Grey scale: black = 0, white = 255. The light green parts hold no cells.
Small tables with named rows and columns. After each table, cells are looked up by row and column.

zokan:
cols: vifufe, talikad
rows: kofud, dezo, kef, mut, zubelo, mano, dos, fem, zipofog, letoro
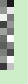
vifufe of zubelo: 160
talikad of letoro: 194
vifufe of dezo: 150
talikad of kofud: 28
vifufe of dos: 93
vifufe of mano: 108
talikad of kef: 120
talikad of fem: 72
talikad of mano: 253
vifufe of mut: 66

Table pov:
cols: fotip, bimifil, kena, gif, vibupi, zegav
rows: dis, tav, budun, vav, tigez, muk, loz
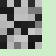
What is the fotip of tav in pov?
24
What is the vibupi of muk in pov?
27
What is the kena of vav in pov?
26
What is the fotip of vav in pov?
181
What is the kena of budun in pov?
192
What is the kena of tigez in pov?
160
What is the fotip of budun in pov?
188
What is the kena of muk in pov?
200
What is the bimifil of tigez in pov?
33
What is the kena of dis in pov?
36
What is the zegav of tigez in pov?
181
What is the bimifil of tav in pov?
26

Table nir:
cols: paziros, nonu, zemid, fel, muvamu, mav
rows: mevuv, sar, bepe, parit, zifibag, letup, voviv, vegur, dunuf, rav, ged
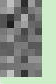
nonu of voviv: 97
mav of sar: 134
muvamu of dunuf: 148
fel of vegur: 105
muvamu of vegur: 113
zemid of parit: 135
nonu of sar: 167
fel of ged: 51
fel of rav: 122
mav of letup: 127
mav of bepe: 119
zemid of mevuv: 139
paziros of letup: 131
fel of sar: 71
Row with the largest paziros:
sar

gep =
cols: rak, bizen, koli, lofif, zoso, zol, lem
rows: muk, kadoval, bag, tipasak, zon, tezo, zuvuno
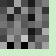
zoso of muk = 27
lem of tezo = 115
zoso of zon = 23
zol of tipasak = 121
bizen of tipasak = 94
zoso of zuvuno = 143
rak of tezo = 67
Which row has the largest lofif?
tezo

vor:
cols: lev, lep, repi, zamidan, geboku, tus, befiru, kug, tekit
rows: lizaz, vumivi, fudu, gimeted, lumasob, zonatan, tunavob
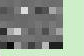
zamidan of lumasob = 122
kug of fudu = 104
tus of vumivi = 64
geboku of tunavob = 64
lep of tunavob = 14
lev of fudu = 101
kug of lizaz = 108
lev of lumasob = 46
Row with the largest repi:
lumasob

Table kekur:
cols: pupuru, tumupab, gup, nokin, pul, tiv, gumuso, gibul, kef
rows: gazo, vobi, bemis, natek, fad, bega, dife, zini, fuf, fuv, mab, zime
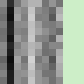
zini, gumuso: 112
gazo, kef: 117
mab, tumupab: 29
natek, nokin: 142
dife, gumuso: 115
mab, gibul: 116
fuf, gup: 164
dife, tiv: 170
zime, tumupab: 30
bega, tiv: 135
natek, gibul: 123
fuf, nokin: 117
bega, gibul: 98
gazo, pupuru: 140
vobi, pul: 196
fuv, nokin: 133
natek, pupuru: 124
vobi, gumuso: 126
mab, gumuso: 117
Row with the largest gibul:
gazo

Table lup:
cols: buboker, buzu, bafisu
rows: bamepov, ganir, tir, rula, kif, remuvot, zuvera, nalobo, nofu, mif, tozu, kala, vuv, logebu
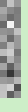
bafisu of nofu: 137
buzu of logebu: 96
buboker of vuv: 193
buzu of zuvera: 185
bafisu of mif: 150
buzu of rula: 244
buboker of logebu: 195
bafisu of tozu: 121
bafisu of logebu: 144
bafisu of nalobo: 120
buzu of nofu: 178
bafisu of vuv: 81

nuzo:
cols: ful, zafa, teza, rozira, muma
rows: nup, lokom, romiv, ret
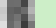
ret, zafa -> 106
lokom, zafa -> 99
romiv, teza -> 115
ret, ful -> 222
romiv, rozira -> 79
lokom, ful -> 200
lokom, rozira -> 108

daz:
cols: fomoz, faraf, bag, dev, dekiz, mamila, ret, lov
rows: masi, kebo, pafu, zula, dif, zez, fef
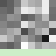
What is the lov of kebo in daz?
113
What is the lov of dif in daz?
70
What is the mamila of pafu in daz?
138
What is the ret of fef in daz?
186
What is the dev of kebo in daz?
235
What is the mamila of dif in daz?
164
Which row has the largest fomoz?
zez

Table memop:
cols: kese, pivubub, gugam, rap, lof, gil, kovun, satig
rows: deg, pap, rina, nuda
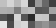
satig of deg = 63
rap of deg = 215
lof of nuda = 87
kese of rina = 84
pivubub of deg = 213
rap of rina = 85
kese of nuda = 228
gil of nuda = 134
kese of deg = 192
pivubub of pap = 171
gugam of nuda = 207
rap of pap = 182
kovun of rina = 198
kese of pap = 174
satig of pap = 163
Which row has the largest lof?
pap

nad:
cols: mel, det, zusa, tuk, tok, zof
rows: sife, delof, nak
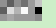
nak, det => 167
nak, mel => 150
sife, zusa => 143
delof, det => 221
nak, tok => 153
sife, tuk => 112
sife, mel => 144
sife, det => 95
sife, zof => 196
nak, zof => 138
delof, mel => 95
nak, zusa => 153
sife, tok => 156
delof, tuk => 250

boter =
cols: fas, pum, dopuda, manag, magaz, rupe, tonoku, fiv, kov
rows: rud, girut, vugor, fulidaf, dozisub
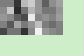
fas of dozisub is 70
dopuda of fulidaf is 165
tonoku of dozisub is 150
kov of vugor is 157
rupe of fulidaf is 191
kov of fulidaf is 129
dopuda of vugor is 93
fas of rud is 125
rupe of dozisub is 242
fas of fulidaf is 128
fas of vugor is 151
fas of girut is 140
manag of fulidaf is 121
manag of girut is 116
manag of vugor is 75
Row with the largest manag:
rud

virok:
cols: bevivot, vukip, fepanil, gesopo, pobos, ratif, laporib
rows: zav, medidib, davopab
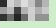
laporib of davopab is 147
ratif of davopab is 146
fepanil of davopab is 36
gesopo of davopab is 106
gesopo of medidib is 178
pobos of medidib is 208
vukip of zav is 211
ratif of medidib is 175
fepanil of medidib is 66
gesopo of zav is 221
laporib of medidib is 200

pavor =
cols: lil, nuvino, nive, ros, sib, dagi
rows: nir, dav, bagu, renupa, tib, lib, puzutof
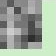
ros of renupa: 118
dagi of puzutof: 165
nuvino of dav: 175
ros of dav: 147
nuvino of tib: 204
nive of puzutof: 138
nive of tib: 183
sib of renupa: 75
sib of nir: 169
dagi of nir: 152
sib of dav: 178
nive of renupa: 118

